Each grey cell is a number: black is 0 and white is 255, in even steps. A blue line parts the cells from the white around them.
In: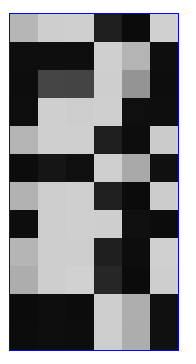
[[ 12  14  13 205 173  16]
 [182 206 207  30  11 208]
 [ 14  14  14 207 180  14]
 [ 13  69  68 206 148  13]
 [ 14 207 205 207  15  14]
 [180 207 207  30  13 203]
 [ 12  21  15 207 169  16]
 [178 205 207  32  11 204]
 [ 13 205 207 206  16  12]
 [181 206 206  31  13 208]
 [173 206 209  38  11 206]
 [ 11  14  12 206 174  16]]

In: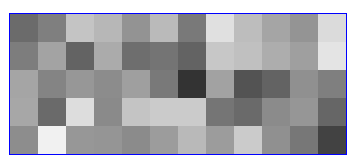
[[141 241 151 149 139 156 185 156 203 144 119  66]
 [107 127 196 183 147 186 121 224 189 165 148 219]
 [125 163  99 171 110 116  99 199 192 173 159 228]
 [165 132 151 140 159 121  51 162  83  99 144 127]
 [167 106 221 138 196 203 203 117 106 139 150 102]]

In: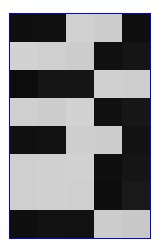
[[ 15  18  17 204 200]
 [ 15  16 209 204  15]
 [210 207 204  16  21]
 [ 12  21  21 208 206]
 [207 204 210  16  23]
 [ 16  18 206 205  18]
 [207 208 209  15  21]
 [207 208 207  13  25]]

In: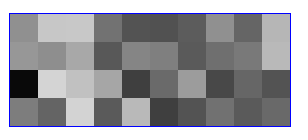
[[125 100 211  90 185  63  83 113  90 105]
 [144 199 200 114  83  81  92 144 101 182]
 [151 142 168  88 133 127  90 111 121 185]
 [  9 212 193 166  63 106 156  72 102  83]]

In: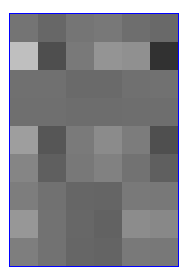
[[126 114 102 100 121 120]
 [116 103 117 120 110 105]
 [191  78 121 148 144  49]
 [112 112 106 106 112 113]
 [111 111 109 109 110 110]
 [158  86 122 139 124  79]
 [133  95 120 129 114  95]
 [125 113 102 101 121 120]
 [151 114 103  98 140 136]]

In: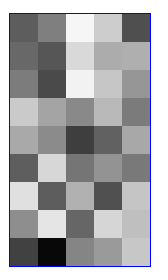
[[ 65   8 133 154 199]
 [ 93 127 246 205  79]
 [104  86 217 172 175]
 [124  74 242 198 150]
 [202 164 137 185 123]
 [169 139  62  97 168]
 [ 94 215 117 147 121]
 [224  93 177  80 197]
 [142 229 102 214 191]]

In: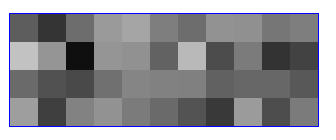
[[158  63 130 146 123 106  83  57 155  77 123]
 [ 93  52 109 154 165 126 109 146 144 118 126]
 [194 149  15 149 145  98 185  76 123  51  66]
 [106  81  73 112 133 129 128  97 103 103  88]]
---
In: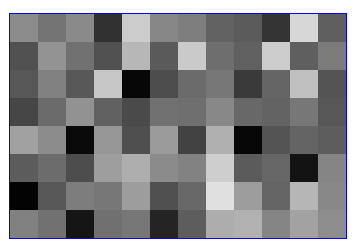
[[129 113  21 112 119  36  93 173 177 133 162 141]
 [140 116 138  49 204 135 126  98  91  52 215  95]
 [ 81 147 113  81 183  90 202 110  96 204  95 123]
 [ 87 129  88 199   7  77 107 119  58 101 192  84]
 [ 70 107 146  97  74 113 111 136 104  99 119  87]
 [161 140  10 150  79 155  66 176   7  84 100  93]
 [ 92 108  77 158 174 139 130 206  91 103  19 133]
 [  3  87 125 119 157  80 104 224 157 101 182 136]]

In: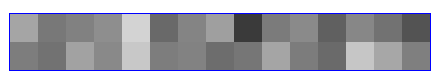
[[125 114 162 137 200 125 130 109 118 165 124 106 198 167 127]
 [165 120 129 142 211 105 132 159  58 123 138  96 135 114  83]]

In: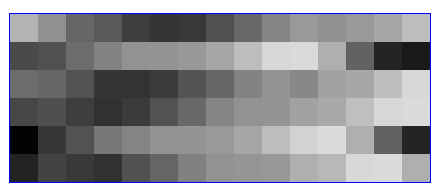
[[ 35  67  57  49  81 101 129 146 149 152 175 184 216 219 175]
 [179 144 102  89  62  53  56  81 104 132 153 144 153 166 189]
 [ 74  81 108 130 146 147 152 166 189 215 218 175  98  36  25]
 [109 102  82  53  51  60  84 103 131 147 136 162 167 190 215]
 [ 71  79  62  49  59  82 104 133 146 148 161 169 191 215 218]
 [  3  55  82 118 132 147 148 153 166 189 210 219 175  97  36]]

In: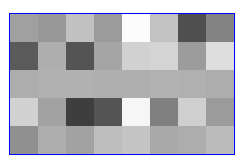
[[144 173 162 190 197 169 173 187]
 [160 152 193 155 252 194  79 131]
 [ 90 174  84 165 209 212 156 222]
 [173 176 177 175 175 178 176 173]
 [210 162  62  84 246 128 207 155]]

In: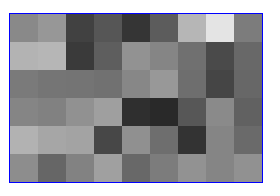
[[141 102 130 160 104 124 146 133 145]
 [137 151  65  86  53  92 182 228 124]
 [179 182  58  94 146 133 112  74 104]
 [122 117 116 113 135 152 110  69 103]
 [133 129 145 159  47  41  87 138  97]
 [178 166 163  71 144 110  51 133 106]]

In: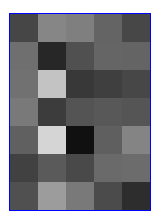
[[ 80 156 121  75  45]
 [ 70 134 127 100  71]
 [111  39  80 101 100]
 [113 195  56  63  71]
 [121  60  84  88  85]
 [ 96 213  16  95 132]
 [ 65  90  73 106 108]]

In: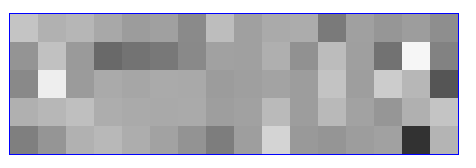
[[127 149 177 184 173 162 147 125 158 212 153 149 157 161  50 180]
 [196 177 182 168 156 160 138 189 160 170 172 122 160 150 157 142]
 [148 193 154 105 115 120 137 161 160 175 145 188 159 114 246 130]
 [137 238 155 170 166 170 169 156 159 163 157 195 158 204 183  85]
 [176 183 191 173 170 169 170 158 161 186 157 185 162 150 176 196]]

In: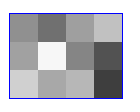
[[208 168 183  62]
 [144 112 159 193]
 [161 247 133  82]]

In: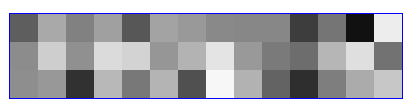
[[142 152  49 184 120 180  80 247 178  99  46 126 171 199]
 [ 94 169 129 160  87 163 153 137 135 135  61 117  17 237]
 [140 206 144 219 211 150 179 228 153 122 109 182 223 114]]
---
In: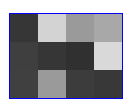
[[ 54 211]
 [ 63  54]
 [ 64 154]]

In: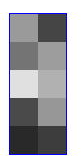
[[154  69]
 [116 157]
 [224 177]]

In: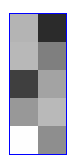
[[180  43]
 [184 127]
 [ 63 163]]

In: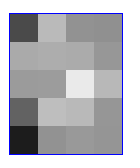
[[ 74 186]
 [170 173]
 [155 156]]

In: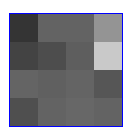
[[ 52  99]
 [ 67  77]
 [100  96]]

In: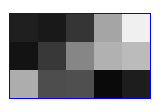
[[ 31  25]
 [ 19  56]
 [173  77]]

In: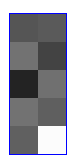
[[ 85  90]
 [114  67]
 [ 35 112]]

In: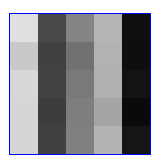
[[224  73]
 [201  65]
 [215  67]]
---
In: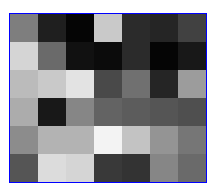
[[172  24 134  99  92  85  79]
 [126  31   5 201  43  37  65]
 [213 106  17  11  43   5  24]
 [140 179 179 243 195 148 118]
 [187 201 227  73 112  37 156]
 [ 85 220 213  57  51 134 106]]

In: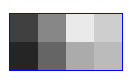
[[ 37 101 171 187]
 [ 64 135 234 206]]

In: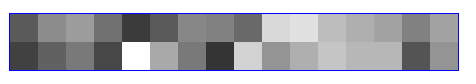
[[ 65  97 121  71 254 169 121  52 210 148 175 197 183 183  84 148]
 [ 90 141 156 113  59  90 135 129 105 217 225 189 175 163 129 163]]

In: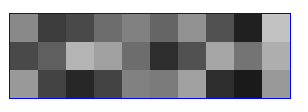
[[137  60  73 109 129 101 145  81  32 194]
 [153  67  39  67 129 123 160  45  26 153]
 [ 73  95 180 160 109  45  81 166 116 174]]

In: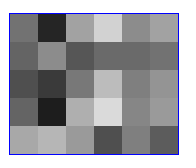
[[100  29 175 218 134 154]
 [114  37 162 210 140 162]
 [ 79  58 120 188 127 148]
 [100 140  86 106 106 114]
 [168 182 154  79 127  92]]

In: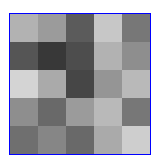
[[ 85  56  77 178 142]
 [142 105 155 185 119]
 [111 134 105 170 206]
 [178 155  91 199 119]
 [212 170  70 149 185]]

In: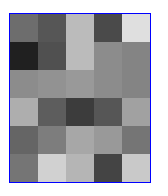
[[ 32  80 187 140 132]
 [109  86 187  74 223]
 [174  93  60  86 161]
 [101 125 167 153 117]
 [140 146 153 140 132]
 [117 209 181  68 201]]

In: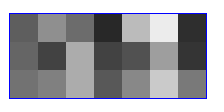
[[101  66 172  66  81 158  52]
 [114 128 172  88 136 202 121]
 [ 94 143 108  40 187 236  46]]

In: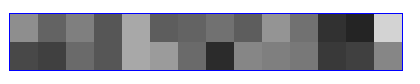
[[ 72  64 106  86 168 155 106  43 134 127 120  57  64 134]
 [142  99 127  86 168  93  99 113  93 148 113  49  36 211]]
